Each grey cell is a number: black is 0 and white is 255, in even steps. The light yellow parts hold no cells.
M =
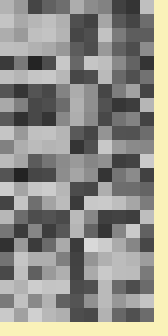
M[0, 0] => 179
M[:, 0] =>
[179, 196, 173, 190, 58, 191, 85, 169, 89, 197, 129, 186, 84, 204, 68, 183, 118, 49, 115, 73, 191, 122, 201]
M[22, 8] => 103
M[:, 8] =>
[65, 88, 123, 98, 137, 106, 125, 54, 115, 83, 154, 62, 117, 110, 190, 67, 134, 171, 188, 188, 107, 151, 103]
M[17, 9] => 134
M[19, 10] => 122
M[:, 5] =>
[173, 79, 70, 92, 103, 71, 172, 177, 174, 89, 52, 154, 165, 76, 58, 186, 181, 59, 66, 67, 75, 84, 77]
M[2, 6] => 79
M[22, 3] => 184
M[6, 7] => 70
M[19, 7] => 201
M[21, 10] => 196
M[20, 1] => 178
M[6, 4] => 131
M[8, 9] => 131
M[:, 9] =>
[52, 69, 93, 77, 99, 80, 162, 61, 131, 82, 138, 67, 139, 109, 166, 62, 202, 134, 181, 187, 77, 172, 80]
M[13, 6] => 71
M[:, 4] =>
[110, 176, 180, 152, 200, 183, 131, 108, 136, 181, 183, 139, 141, 182, 187, 74, 87, 170, 127, 175, 197, 98, 175]
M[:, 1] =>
[153, 169, 154, 188, 121, 181, 53, 128, 49, 153, 174, 165, 35, 164, 196, 109, 59, 153, 197, 191, 178, 193, 161]
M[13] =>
[204, 164, 198, 204, 182, 76, 71, 174, 110, 109, 100]
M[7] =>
[169, 128, 72, 78, 108, 177, 143, 82, 54, 61, 182]
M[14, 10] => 124
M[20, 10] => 107
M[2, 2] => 191
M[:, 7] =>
[130, 166, 194, 153, 190, 186, 70, 82, 72, 148, 200, 144, 52, 174, 202, 64, 53, 204, 176, 201, 186, 186, 178]
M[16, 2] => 134
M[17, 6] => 217

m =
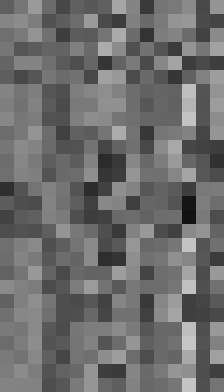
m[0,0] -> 95
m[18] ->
[109, 132, 122, 87, 109, 101, 139, 46, 52, 143, 112, 118, 144, 134, 87, 59]
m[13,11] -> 99
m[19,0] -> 98
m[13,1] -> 83
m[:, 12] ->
[121, 148, 132, 59, 163, 54, 98, 97, 101, 122, 168, 154, 134, 90, 84, 110, 64, 119, 144, 113, 118, 156, 165, 104, 113, 101, 149, 118]
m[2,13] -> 107
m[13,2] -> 116
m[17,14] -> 84
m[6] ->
[132, 116, 126, 85, 79, 126, 134, 142, 129, 109, 97, 101, 98, 191, 84, 148]
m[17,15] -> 112
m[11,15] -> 49
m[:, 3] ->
[107, 81, 112, 101, 111, 119, 85, 91, 82, 108, 107, 94, 82, 129, 131, 129, 95, 80, 87, 100, 76, 117, 111, 88, 83, 96, 83, 78]
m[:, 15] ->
[148, 68, 138, 162, 62, 158, 148, 157, 141, 149, 62, 49, 76, 123, 110, 77, 99, 112, 59, 153, 113, 89, 73, 152, 129, 160, 63, 116]
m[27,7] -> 103
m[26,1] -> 139
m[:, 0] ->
[95, 133, 111, 118, 101, 94, 132, 127, 135, 108, 119, 109, 111, 47, 93, 66, 77, 111, 109, 98, 139, 97, 112, 122, 108, 122, 124, 131]
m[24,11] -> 105
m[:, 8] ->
[166, 60, 171, 139, 99, 153, 129, 145, 117, 172, 99, 56, 60, 143, 132, 106, 57, 89, 52, 157, 89, 133, 114, 139, 108, 158, 58, 94]
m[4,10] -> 74
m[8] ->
[135, 119, 124, 82, 81, 127, 141, 138, 117, 111, 102, 101, 101, 195, 84, 141]
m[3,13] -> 148
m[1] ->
[133, 140, 125, 81, 93, 108, 154, 74, 60, 128, 106, 122, 148, 151, 75, 68]
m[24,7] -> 84
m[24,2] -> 141
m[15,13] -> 18

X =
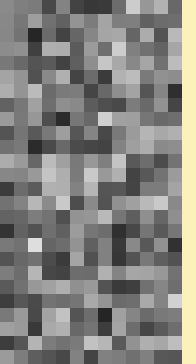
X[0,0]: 138
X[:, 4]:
[131, 97, 67, 173, 66, 176, 122, 143, 43, 158, 105, 160, 174, 175, 201, 80, 96, 109, 59, 67, 175, 110, 194, 176, 114, 72]
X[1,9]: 127
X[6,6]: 69
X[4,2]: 84
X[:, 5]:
[67, 148, 102, 91, 95, 68, 124, 137, 119, 86, 75, 121, 122, 130, 77, 147, 156, 147, 165, 109, 144, 117, 84, 104, 122, 130]
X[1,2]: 158
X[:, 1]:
[127, 119, 115, 144, 105, 148, 148, 119, 121, 117, 121, 154, 133, 108, 131, 103, 98, 114, 104, 109, 113, 87, 153, 154, 86, 125]
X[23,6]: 116
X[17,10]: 88
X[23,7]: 61
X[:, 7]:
[58, 164, 165, 110, 198, 59, 104, 79, 208, 72, 67, 127, 153, 85, 83, 185, 109, 129, 129, 177, 83, 148, 37, 61, 182, 129]
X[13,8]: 87
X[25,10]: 128
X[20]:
[90, 113, 152, 161, 175, 144, 153, 83, 58, 63, 113, 134, 110]
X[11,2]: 103
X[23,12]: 110
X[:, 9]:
[204, 127, 101, 128, 136, 188, 163, 124, 159, 155, 159, 89, 67, 68, 160, 94, 72, 137, 83, 166, 63, 110, 133, 109, 146, 112]
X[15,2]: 125
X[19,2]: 182
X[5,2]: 81
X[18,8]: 54
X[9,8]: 121
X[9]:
[84, 117, 89, 121, 158, 86, 133, 72, 121, 155, 181, 168, 176]
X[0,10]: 151
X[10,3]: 74
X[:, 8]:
[108, 126, 168, 205, 168, 178, 142, 73, 161, 121, 131, 196, 176, 87, 145, 118, 48, 57, 54, 132, 58, 107, 160, 164, 89, 125]

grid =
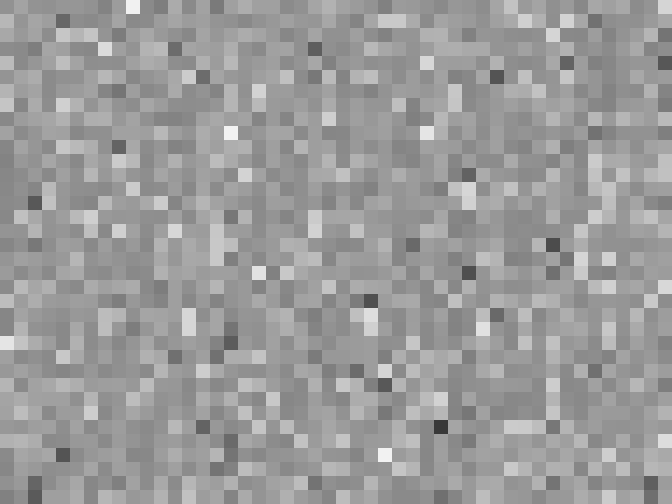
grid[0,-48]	146
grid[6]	[180, 157, 163, 139, 153, 156, 162, 133, 117, 158, 137, 142, 170, 140, 147, 132, 181, 145, 211, 156, 156, 146, 150, 161, 139, 143, 131, 147, 158, 156, 151, 158, 199, 136, 142, 155, 175, 172, 194, 150, 160, 136, 149, 131, 143, 140, 178, 132]
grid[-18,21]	181
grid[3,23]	144
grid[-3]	[135, 159, 153, 142, 144, 147, 165, 139, 159, 155, 140, 147, 160, 140, 155, 116, 130, 189, 172, 152, 137, 146, 151, 183, 177, 149, 145, 148, 197, 181, 136, 156, 161, 137, 154, 153, 201, 181, 154, 177, 174, 135, 180, 158, 188, 145, 183, 178]
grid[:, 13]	[138, 156, 136, 164, 139, 204, 140, 141, 136, 148, 136, 152, 144, 136, 159, 139, 158, 170, 168, 165, 143, 136, 214, 214, 159, 146, 151, 137, 139, 146, 159, 145, 155, 140, 182, 193]
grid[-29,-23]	157
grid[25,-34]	159
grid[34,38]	178
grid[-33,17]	146
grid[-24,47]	193
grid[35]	[129, 142, 90, 159, 159, 171, 136, 182, 170, 152, 156, 178, 144, 193, 157, 165, 132, 170, 148, 157, 176, 156, 148, 134, 188, 159, 167, 145, 138, 138, 144, 112, 133, 153, 189, 167, 153, 151, 138, 152, 153, 172, 161, 203, 161, 170, 111, 162]
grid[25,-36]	112
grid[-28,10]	145
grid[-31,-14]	166
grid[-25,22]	158
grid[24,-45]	157
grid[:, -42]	[146, 138, 196, 136, 142, 160, 162, 148, 174, 144, 174, 167, 182, 142, 134, 207, 190, 137, 146, 142, 171, 156, 150, 141, 140, 144, 151, 155, 180, 205, 138, 153, 151, 165, 135, 136]
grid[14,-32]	154
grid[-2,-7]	166
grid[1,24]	146
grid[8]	[136, 156, 162, 166, 177, 151, 174, 175, 152, 163, 145, 133, 131, 136, 160, 168, 158, 162, 133, 154, 133, 167, 157, 207, 147, 159, 152, 160, 149, 128, 137, 183, 158, 162, 144, 155, 145, 139, 155, 181, 158, 138, 183, 154, 182, 165, 157, 186]
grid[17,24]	136
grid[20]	[139, 185, 166, 176, 144, 138, 171, 160, 166, 171, 137, 125, 159, 143, 159, 181, 148, 153, 131, 159, 136, 149, 161, 195, 142, 172, 166, 164, 140, 148, 136, 175, 136, 177, 147, 151, 142, 143, 152, 160, 161, 145, 186, 209, 160, 166, 152, 216]
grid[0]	[146, 163, 147, 145, 150, 150, 146, 131, 156, 241, 138, 126, 171, 138, 162, 122, 160, 173, 160, 160, 139, 145, 165, 178, 162, 155, 147, 129, 155, 153, 146, 138, 151, 148, 141, 165, 194, 154, 164, 144, 154, 136, 167, 160, 168, 140, 148, 213]
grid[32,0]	138
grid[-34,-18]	177
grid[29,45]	146
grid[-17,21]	168
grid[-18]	[149, 160, 156, 149, 153, 182, 146, 152, 147, 142, 145, 168, 151, 168, 167, 200, 127, 155, 137, 156, 150, 181, 188, 135, 162, 156, 155, 166, 134, 150, 153, 147, 129, 143, 192, 180, 130, 133, 143, 162, 118, 213, 155, 209, 143, 168, 156, 160]
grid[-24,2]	153
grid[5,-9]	149
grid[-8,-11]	137
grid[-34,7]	148
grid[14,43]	190
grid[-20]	[148, 147, 180, 147, 150, 141, 190, 137, 208, 161, 140, 159, 215, 158, 156, 199, 157, 155, 141, 157, 155, 142, 210, 152, 148, 194, 156, 156, 142, 149, 182, 175, 131, 139, 146, 153, 139, 141, 139, 142, 147, 197, 157, 145, 151, 161, 158, 180]
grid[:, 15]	[122, 148, 151, 158, 156, 164, 132, 149, 168, 162, 160, 188, 156, 139, 162, 177, 199, 200, 200, 159, 181, 132, 165, 165, 131, 113, 169, 136, 154, 135, 152, 140, 181, 116, 158, 165]
